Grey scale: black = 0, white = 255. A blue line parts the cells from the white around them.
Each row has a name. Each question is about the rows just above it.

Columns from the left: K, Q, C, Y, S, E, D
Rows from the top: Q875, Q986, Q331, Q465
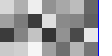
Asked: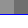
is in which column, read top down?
S
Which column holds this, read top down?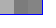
Q
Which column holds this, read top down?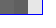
D

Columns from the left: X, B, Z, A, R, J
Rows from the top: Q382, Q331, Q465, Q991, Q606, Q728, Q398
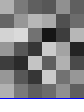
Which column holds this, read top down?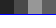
J
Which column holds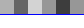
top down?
X
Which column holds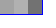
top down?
R

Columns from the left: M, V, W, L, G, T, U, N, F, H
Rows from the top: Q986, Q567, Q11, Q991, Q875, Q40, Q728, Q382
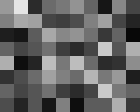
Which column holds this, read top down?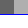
M
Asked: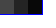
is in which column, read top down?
H
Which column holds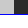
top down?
N

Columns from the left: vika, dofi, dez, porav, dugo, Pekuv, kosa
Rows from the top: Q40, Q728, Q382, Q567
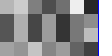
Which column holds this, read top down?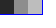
kosa
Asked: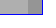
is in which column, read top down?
dofi
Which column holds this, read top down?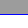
porav
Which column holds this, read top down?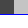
dez
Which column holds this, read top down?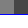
dez

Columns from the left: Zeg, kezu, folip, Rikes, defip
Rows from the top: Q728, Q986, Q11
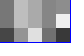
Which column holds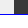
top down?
defip

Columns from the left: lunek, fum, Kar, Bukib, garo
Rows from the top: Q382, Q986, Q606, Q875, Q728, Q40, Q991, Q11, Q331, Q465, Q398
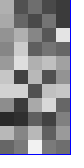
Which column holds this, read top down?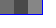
Kar
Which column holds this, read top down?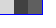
Bukib

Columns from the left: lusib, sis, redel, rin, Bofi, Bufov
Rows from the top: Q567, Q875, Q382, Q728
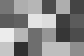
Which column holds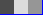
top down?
rin
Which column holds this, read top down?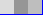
rin
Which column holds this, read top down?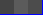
Bufov
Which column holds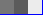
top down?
lusib
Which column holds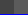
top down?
Bufov

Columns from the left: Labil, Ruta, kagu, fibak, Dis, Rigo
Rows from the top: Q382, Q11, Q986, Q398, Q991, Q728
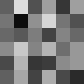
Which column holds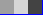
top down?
fibak
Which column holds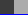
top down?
fibak
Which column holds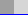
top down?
fibak
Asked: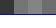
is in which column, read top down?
Dis

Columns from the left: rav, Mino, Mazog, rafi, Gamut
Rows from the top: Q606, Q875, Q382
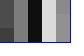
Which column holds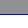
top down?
Gamut
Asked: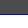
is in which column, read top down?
rav
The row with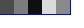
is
Q606
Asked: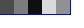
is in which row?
Q875
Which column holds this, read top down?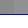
Gamut

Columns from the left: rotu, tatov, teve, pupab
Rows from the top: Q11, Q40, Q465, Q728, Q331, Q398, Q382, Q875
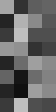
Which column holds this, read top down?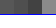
pupab
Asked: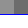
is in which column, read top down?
tatov
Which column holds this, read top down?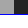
rotu
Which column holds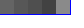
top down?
pupab
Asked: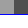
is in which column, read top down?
teve
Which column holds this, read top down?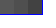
pupab

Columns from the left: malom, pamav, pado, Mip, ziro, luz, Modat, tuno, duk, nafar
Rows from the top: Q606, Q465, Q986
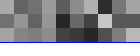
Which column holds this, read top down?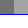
malom
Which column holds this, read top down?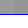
Mip
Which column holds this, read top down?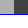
Modat
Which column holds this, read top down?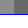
luz
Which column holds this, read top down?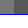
duk
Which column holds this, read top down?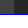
Modat
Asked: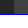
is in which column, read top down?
ziro

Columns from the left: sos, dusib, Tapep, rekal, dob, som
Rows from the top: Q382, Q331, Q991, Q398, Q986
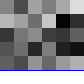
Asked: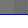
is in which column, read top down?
dusib
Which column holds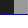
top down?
dob

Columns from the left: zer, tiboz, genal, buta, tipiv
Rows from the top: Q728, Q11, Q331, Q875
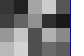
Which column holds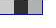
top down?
buta
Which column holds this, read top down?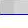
tiboz
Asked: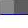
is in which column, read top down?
tipiv
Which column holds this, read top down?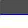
genal
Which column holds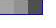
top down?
genal
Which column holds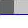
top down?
tiboz

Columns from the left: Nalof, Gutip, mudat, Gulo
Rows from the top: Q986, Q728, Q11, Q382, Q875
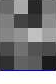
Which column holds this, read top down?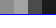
Gulo
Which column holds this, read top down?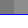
Gulo
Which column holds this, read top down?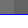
Gutip
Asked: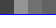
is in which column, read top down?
Gutip
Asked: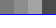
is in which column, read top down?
Gulo
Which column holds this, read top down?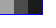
Gulo

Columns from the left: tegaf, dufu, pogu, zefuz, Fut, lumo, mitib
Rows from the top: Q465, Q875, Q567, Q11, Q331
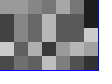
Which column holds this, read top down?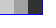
mitib
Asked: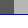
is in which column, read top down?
lumo
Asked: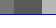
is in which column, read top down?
lumo
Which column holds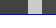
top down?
tegaf
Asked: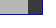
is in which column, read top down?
zefuz

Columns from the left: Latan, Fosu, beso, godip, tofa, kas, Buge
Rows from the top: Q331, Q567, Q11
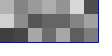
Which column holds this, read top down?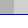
Latan
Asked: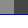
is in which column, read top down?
Fosu
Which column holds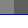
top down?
kas
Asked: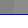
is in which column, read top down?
Fosu

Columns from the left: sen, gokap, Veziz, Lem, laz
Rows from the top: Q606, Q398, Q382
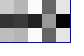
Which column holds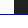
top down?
Veziz
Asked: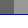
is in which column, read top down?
Lem
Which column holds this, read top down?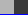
gokap
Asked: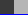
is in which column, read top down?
gokap

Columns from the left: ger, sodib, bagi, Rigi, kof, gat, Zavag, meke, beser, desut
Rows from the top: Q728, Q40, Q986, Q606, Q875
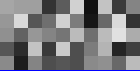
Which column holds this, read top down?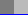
gat
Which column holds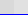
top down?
beser
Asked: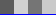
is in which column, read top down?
kof
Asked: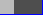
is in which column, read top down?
gat

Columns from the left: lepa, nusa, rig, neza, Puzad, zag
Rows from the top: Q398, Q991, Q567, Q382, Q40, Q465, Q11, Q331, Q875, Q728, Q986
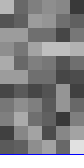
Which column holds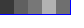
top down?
zag
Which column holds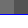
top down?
neza
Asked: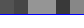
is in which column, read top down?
Puzad
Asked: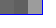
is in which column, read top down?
nusa
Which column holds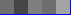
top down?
rig
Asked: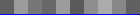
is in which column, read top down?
nusa
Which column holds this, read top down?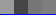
lepa

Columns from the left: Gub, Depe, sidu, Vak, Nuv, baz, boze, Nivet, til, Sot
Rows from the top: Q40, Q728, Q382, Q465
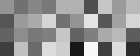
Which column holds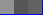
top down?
Gub
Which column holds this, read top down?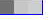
Nuv
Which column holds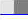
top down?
boze
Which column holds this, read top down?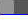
Gub

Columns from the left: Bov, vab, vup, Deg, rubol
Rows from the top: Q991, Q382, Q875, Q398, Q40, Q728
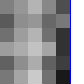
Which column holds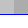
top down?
vup
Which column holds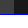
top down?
rubol
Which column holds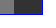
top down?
rubol

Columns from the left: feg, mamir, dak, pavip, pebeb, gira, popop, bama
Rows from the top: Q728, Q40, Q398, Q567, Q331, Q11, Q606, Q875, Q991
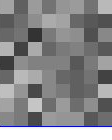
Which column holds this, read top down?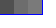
popop
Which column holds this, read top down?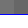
popop
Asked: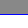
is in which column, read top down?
pavip

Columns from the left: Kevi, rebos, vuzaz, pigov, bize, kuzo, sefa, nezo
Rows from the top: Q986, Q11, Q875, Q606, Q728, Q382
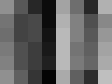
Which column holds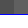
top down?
rebos
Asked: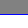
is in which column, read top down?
kuzo
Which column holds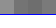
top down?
Kevi
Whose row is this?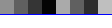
Q382

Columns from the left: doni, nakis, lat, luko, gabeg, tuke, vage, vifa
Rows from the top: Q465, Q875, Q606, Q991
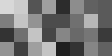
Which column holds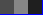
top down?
gabeg
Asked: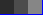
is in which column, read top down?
gabeg

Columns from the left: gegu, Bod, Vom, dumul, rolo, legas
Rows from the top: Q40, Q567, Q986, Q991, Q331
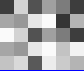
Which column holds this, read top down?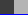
legas
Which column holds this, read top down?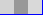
Bod
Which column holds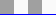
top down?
dumul

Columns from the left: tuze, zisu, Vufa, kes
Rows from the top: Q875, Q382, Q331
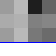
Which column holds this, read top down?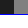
Vufa
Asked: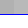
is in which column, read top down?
zisu

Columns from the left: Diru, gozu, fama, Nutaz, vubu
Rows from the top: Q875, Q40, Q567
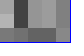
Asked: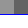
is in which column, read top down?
fama
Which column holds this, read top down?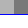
Diru
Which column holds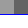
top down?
Nutaz

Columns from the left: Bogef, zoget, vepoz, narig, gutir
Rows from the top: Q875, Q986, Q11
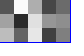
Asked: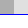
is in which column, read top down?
vepoz
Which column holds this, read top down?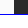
zoget

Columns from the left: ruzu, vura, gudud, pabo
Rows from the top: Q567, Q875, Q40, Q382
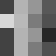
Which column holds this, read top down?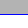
vura
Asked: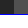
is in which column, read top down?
pabo
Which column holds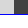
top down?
ruzu
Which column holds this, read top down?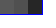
pabo

